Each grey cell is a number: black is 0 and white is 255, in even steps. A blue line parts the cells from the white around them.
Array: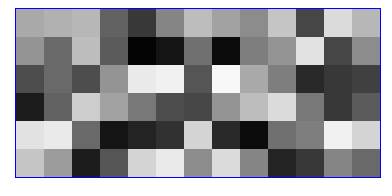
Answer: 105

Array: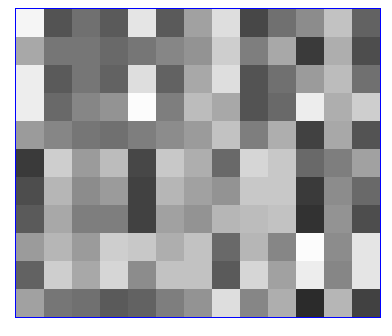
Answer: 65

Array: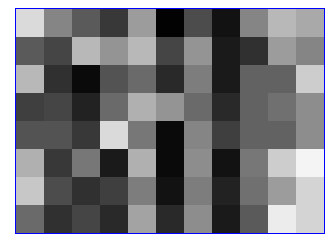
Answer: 212

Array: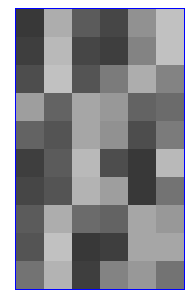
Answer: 115

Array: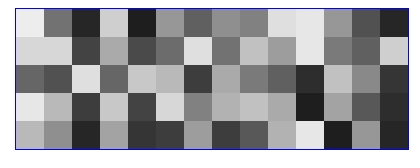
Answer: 38

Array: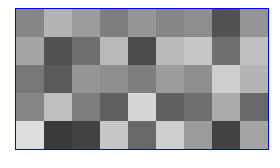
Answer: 164

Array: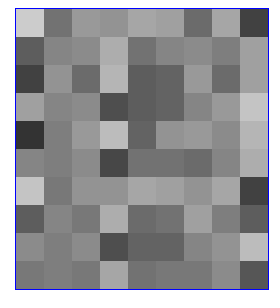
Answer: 86

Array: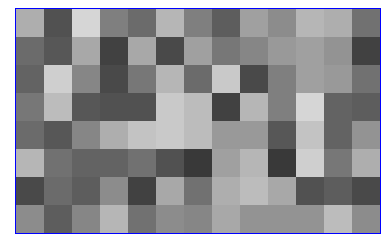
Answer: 140

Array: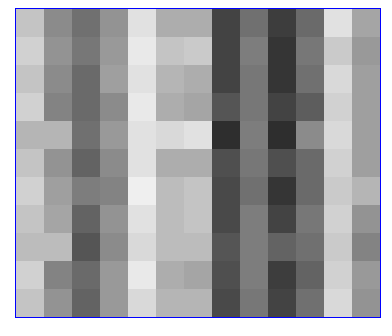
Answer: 147
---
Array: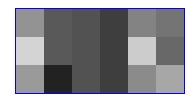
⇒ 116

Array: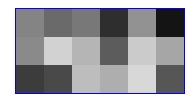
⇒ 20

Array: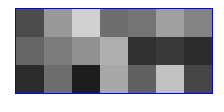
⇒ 131

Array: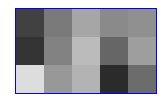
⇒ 144

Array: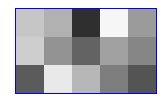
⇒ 155

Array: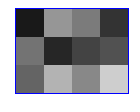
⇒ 51
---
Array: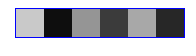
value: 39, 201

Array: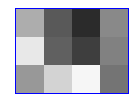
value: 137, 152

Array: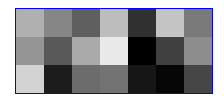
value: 122, 211

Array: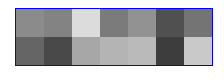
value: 116, 101

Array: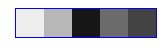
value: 67, 237

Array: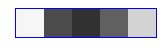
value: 211, 246

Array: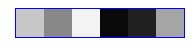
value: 165, 199
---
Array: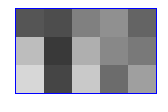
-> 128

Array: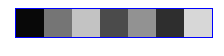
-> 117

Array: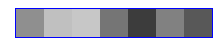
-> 129

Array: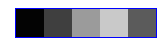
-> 91

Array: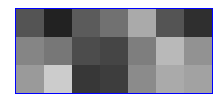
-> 119

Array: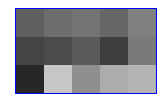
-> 109

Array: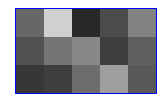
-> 96

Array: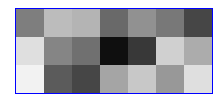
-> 145

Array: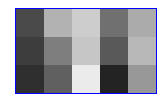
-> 126

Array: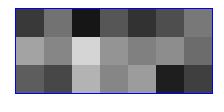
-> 114
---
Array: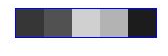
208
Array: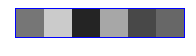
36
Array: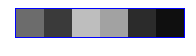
190
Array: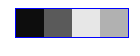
231
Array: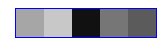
17
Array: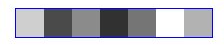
139
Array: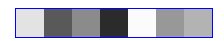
139
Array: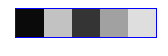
52
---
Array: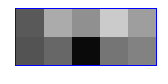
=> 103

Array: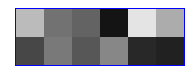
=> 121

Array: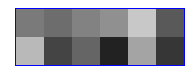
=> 68

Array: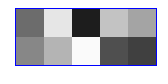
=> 180

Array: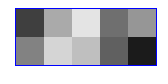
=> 213

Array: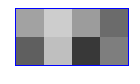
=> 191
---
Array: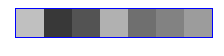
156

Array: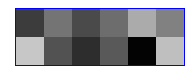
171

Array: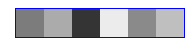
171

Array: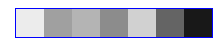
180

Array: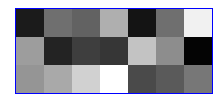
209

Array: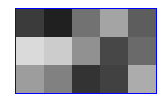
172

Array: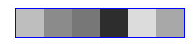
168
